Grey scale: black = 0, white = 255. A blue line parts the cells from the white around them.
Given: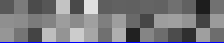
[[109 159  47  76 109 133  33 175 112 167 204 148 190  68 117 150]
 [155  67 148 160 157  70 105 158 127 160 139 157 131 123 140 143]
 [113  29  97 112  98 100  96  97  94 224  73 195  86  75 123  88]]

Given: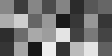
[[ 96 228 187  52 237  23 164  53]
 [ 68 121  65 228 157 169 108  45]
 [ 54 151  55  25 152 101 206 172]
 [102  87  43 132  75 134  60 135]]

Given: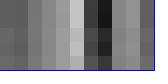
[[108 138 130  56  83 175 156 137 120 100 105]
 [100 143 132  33  69 190 156 135 117  94 100]
 [103 141 130  41  74 185 157 136 118  96 102]
 [ 96 147 134  22  59 196 153 135 118  93  94]
 [ 97 146 134  24  60 196 155 135 117  93  94]]

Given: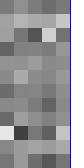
[[118  87 110 154 118]
 [169 156 163 155 135]
 [196  96 120  64 231]
 [144 129 143 158 105]
 [138  99 123 140 137]
 [142 120 133 132 108]
 [152 135 140 170 138]
 [141 138 156 145 147]
 [150 124 130 129  99]
 [114 208  84 118 159]
 [198 165 170 180 161]
 [121 109 124 144 122]]

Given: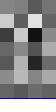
[[ 98 108  89 101]
 [170 132 185 140]
 [107  36 178  87]
 [172  83 137 103]
 [138  18 201  61]
 [100 225  94 204]
 [116  88 128 133]]

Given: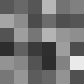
[[ 80 147 103  92 150 119]
 [234 130  45  83 135 147]
 [ 77 158  47  58  97  45]
 [142 150 180 118 158  83]
 [ 85  79 108  75 140 165]
 [128 115 183  86 104  88]]

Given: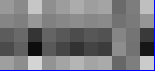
[[203 126 103 170 164 181 164 147 212 141 159]
 [ 22 114 141  60  68  50  69  89  13  96  75]
 [ 57 116 133  82  87  76  88 100  52 105  92]
 [149 122 114 138 135 141 135 129 151 127 133]
 [191 125 106 164 158 172 157 143 198 138 153]]

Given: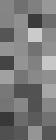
[[ 87 149  88  80]
 [114  91 107  56]
 [135  81 135 117]
 [167  82  81 120]
 [144 137 118 161]
 [199 129 148  68]
 [145 114 143 148]
 [139 203 141  85]
 [108  59 144 132]
 [152 128 112 133]]

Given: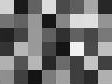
[[176  43  62 159 123  20  64 142]
 [ 64 196  62 107  40 182  83 177]
 [191  75 241  20  66 153 182  52]
 [121  71  97  48  97 153  67  34]
 [148 223 220 135  23 152  98 115]
 [ 39 167  94  74 220  98  26 210]]
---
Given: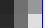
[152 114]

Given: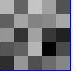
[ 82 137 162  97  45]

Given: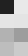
[233 229]

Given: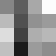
[252 145  65 192]

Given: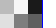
[ 26 126]

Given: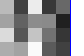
[104 138 196 163]

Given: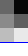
[  7 138]
